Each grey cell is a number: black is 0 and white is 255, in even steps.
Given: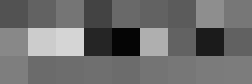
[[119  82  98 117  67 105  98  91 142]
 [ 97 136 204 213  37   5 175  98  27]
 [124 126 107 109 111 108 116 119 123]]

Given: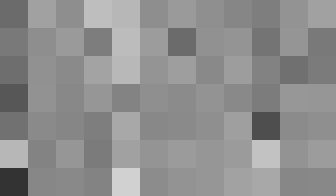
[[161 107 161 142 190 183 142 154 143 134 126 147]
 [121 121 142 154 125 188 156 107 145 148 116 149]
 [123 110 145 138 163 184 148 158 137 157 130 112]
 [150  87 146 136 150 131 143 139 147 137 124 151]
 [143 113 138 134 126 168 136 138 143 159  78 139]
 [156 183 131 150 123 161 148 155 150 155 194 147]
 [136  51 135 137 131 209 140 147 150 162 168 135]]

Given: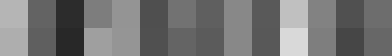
[[109 181  99  44 125 148  79 114  95 136  89 192 130  80]
 [103 174  95  40 159 149  80 100  91 136  88 217 126  70]]

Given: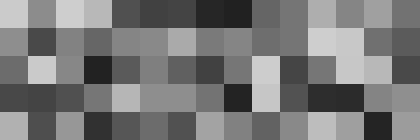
[[114 203 140 206 184  80  65  68  38  33 101 117 174 133 160]
 [ 91 142  73 130 102 133 137 170 122 133 110 117 206 200 112]
 [ 73 108 202 135  34  90 127  96  65 118 205  69 118 199 184]
 [143  72  68  80 118 182 142 142 115  35 198  82  45  43 132]
 [156 177  78 151  49  86 108  81 163 129  98 137 189 159  36]]

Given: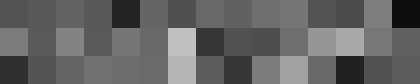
[[ 13  83  88  99  88  35 100  80 104  97 111 118  83  75 126]
 [ 97 123  89 131  89 117 104 192  54  81  77 110 150 169 119]
 [ 92  48  84 101 113 109 106 181  92  54 124 161 104  33  81]]

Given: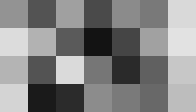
[[217 147  83 160  74 139 121]
 [226 220 178  90  19  69 161]
 [199 180  83 218 118  42  96]
 [189 212  26  43 140 122 104]]
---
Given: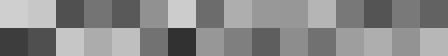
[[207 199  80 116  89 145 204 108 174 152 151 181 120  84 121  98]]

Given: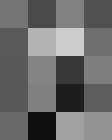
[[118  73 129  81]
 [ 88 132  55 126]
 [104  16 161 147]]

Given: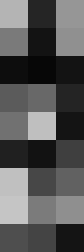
[[180  37 150]
 [ 13   7  19]
 [113 191  20]
 [192  71  97]
 [ 78  68  20]]

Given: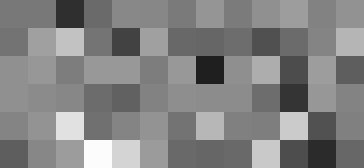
[[120 120  47 106 136 135 122 149 123 144 157 130 146]
 [144 151 125 152 152 125 152  31 143 173  76 157  94]
 [132 147 225 112 132 147 115 183 128 126 203  81 128]]

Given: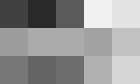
[[ 65  41  90 241 228]
 [119  99 109 176 214]]

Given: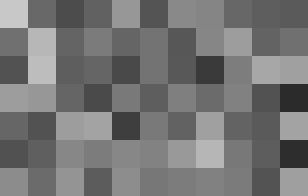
[[200 104  76  97 151  84 137 133 103  94  90]
 [ 82 189  94 101  73 115  88  58 125 167 160]
 [102  82 157 163  62 121  98 160  99  90 163]
 [140 107 148  92 141 119 124 129 123  83 159]]

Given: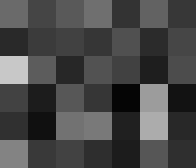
[[106  69  89 111  51  98  55]
 [200  92  39  82  65  30  76]
 [ 48  16 114 121  32 172  40]]

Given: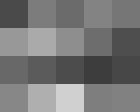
[[ 74 124 107 131 118]
 [104  91  76  61  71]]

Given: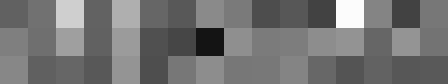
[[ 97 113 207  98 175 102  88 138 122  77  87  66 252 132  66 119]
 [135  96 102  88 148  78 119 141 119 120 132 103  84  98  87  89]]
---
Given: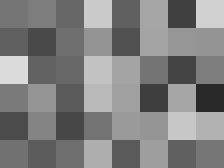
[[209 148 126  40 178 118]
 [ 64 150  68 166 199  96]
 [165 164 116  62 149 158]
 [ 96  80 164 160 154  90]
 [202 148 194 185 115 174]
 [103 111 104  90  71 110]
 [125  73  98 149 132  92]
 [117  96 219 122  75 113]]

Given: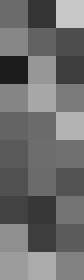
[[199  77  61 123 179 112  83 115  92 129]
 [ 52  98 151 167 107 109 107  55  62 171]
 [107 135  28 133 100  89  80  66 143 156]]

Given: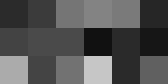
[[ 38  22  96]
 [122  42  42]
 [131  17 198]
 [117  74 114]
 [ 59  74  68]
 [ 43  67 171]]

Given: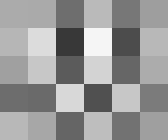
[[158 184 172 123 159]
 [119  76 102 199 114]
 [186 245 211  80 190]
 [110  56  91 216 101]
 [170 220 199 106 167]
 [171 182 160 109 184]]

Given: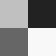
[[ 34 248]
 [192 102]]

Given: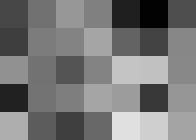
[[ 78 135 136 150 164]
 [  2  67 193  56 207]
 [ 31  99 196 156 224]
 [128 165 131 165 104]
 [151 131  84 126  63]
 [113 124 114 115  92]
 [ 71  62 145  33 174]]
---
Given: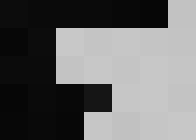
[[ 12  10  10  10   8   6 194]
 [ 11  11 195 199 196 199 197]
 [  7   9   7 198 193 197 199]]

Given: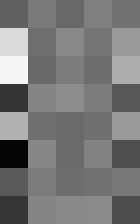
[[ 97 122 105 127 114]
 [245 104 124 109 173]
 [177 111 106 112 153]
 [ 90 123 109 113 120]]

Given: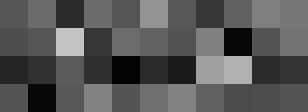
[[ 86 107  44 107  85 147  87  54  97 127 118]
 [ 36  49  90  48   2  42  27 160 176  43  52]]

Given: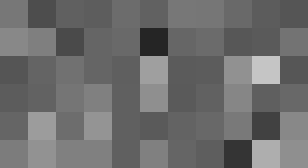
[[119  77  96  93 108  97 119 118 105  92  85]
 [ 85 100 113 101  95 159  91  92 145 197  86]
 [101 156 109 148  96  90  99 104 121  65 136]]

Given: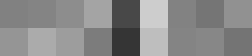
[[129 132 141 164  72 205 130 117 145]]

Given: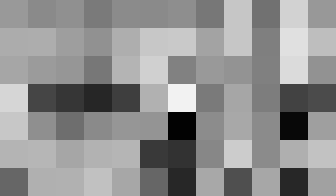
[[153 138 144 122 139 138 142 119 198 113 210 152]
 [166 155 150 119 180 208 129 153 147 128 219 146]
 [199 143 110 138 150 148   2 140 168 139   8 159]
 [102 176 177 193 167 102  39 168  79 167  39 161]]
